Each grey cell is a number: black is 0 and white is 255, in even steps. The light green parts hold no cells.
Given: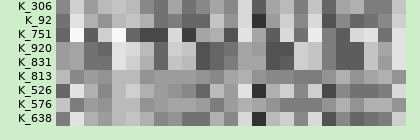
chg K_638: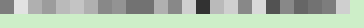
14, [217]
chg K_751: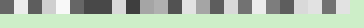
2, [248]

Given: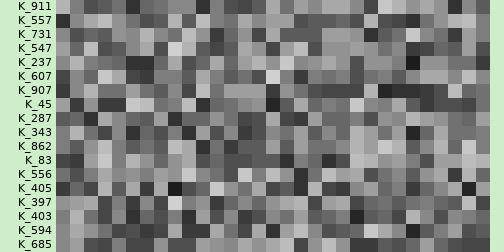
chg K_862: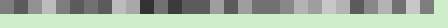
29, [103]
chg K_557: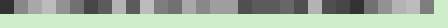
7, [79]

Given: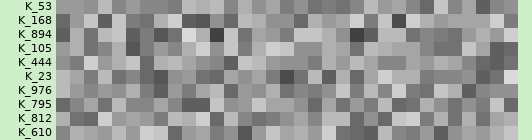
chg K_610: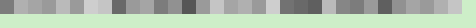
1, [134]
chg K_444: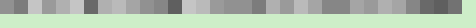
3, [206]
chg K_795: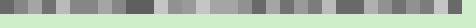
26, [114]
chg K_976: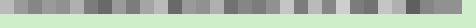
8, [95]
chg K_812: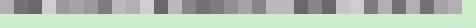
23, [145]
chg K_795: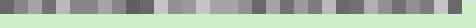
11, [95]

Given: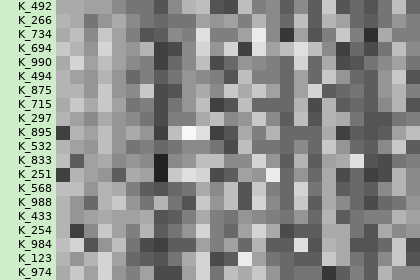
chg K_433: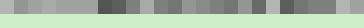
7, [170]
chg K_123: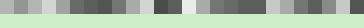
15, [161]
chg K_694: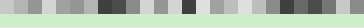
25, [190]
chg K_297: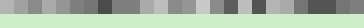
6, [138]
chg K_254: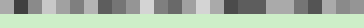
1, [180]

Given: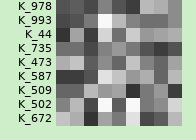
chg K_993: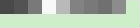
7, [112]
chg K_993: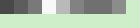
2, [83]
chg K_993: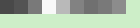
8, [112]
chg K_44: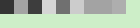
7, [152]

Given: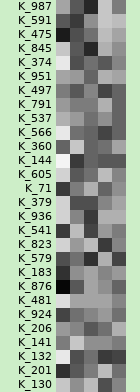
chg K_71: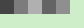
1, [58]
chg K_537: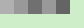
4, [143]

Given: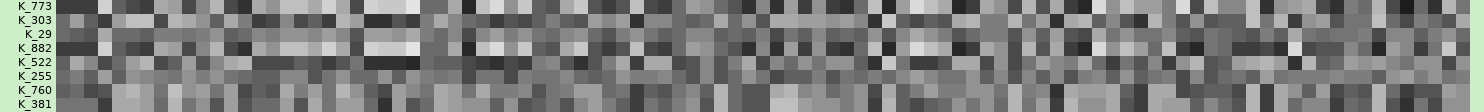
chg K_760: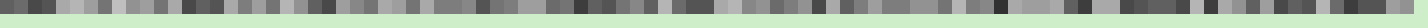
13, [158]
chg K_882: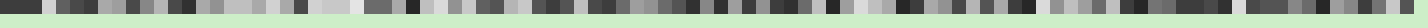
37, [169]
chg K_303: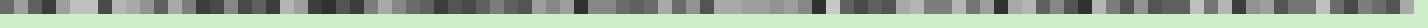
23, [49]
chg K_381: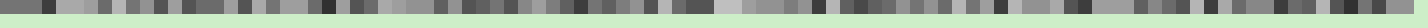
79, [169]
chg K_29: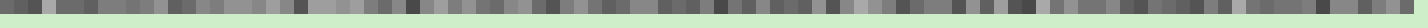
26, [169]
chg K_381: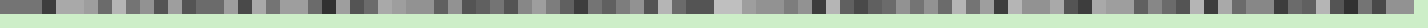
18, [84]
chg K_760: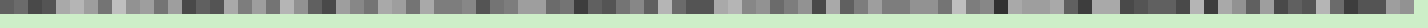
69, [181]

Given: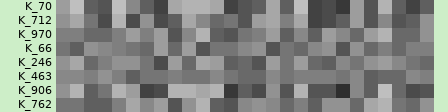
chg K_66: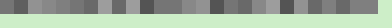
20, [146]
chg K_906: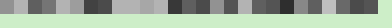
19, [84]
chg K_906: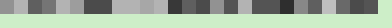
7, [66]
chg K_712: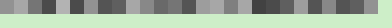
8, [75]
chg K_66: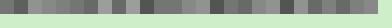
27, [127]

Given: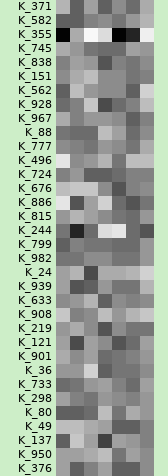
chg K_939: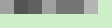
4, [151]
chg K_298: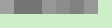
2, [129]
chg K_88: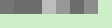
5, [160]

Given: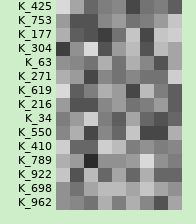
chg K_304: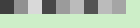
4, [83]
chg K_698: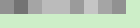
6, [165]
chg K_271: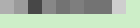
6, [135]
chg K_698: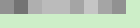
3, [165]
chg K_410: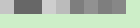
1, [206]
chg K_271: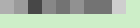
6, [135]

